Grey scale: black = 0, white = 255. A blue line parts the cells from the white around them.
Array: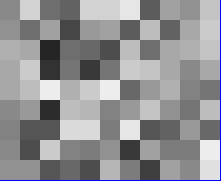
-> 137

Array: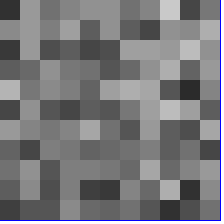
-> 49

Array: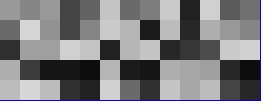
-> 153

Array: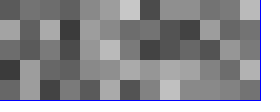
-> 90

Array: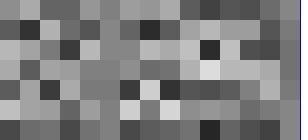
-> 142

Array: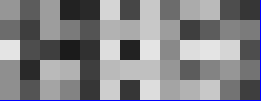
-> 150

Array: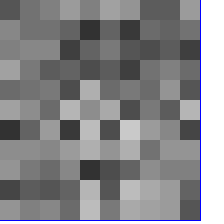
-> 85

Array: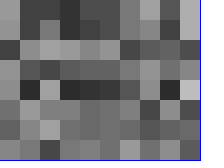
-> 153
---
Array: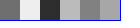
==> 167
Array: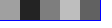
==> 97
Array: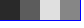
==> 134
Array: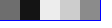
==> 139
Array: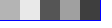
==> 62
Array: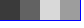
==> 157
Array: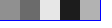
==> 178
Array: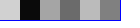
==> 128
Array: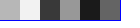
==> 100
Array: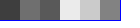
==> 130
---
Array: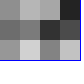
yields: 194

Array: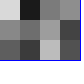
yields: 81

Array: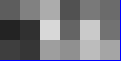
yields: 165

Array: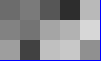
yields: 144

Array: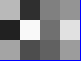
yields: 156

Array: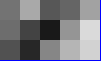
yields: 210

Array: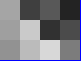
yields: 124
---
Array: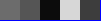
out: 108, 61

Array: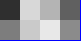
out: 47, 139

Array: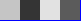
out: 197, 91

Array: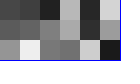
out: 71, 26

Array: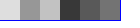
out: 222, 115

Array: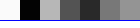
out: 250, 148

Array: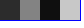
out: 44, 200

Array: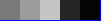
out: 121, 4

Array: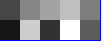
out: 70, 92
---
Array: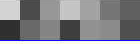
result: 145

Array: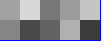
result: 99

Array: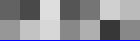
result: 175

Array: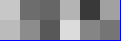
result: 220

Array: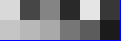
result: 118

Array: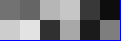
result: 168

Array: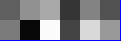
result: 68

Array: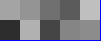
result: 69

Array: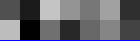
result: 104
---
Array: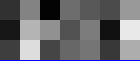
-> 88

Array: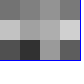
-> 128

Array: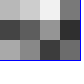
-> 205

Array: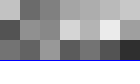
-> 173

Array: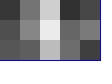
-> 207

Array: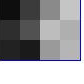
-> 59

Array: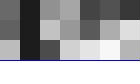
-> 68
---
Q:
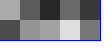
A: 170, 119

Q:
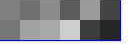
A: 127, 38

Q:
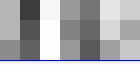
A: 181, 199

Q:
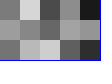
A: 123, 46

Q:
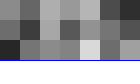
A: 139, 160

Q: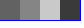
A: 98, 58

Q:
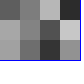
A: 94, 146
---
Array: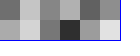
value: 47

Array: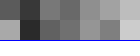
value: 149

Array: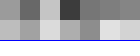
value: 141

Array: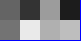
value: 234

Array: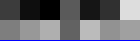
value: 187

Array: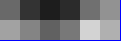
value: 120

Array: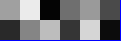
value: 53

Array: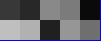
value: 32

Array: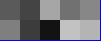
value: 19

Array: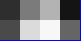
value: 219
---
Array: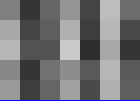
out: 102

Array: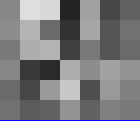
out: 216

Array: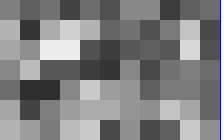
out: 114

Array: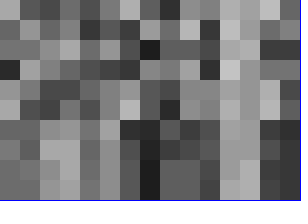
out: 73

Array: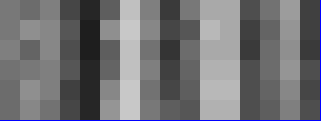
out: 127
